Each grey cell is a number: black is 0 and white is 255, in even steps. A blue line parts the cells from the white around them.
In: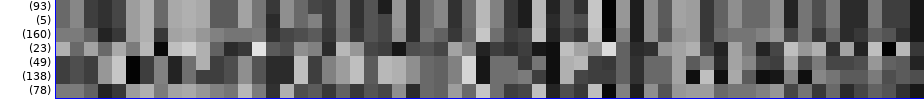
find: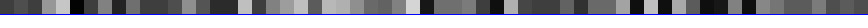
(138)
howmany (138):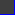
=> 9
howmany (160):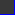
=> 9
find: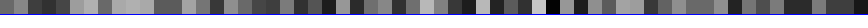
(93)
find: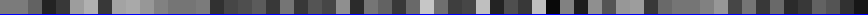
(160)
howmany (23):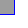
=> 0

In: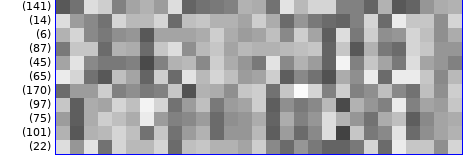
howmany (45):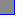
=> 3
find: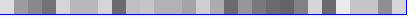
(14)
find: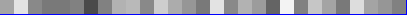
(45)
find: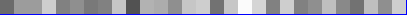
(170)
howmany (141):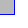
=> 1
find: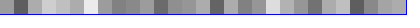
(75)

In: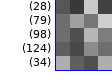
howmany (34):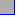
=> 2
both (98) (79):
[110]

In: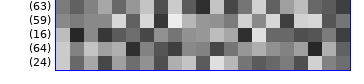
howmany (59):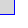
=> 4
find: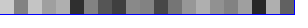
(64)

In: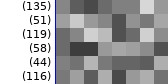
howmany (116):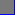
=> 1
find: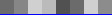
(119)
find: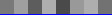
(116)
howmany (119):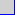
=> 2

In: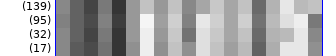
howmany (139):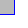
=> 1
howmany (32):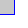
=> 2
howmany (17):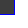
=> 0
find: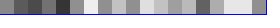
(17)

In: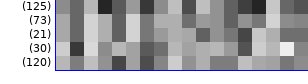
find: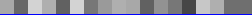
(21)
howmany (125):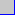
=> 1
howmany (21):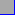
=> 2
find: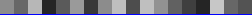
(125)

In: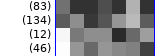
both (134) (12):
[142]
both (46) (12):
[105]
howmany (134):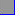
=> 1
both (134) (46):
[150]
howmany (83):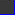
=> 0
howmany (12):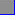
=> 2
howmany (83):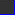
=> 4

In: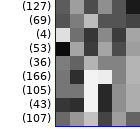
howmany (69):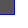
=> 3
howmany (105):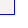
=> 1

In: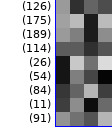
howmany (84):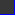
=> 1
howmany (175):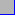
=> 0

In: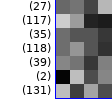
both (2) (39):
[134]
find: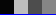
(2)

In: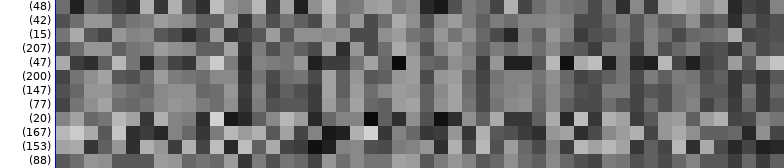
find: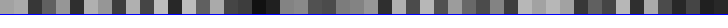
(153)
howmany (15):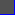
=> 2
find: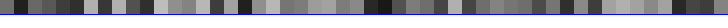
(48)
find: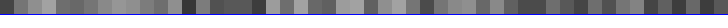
(77)

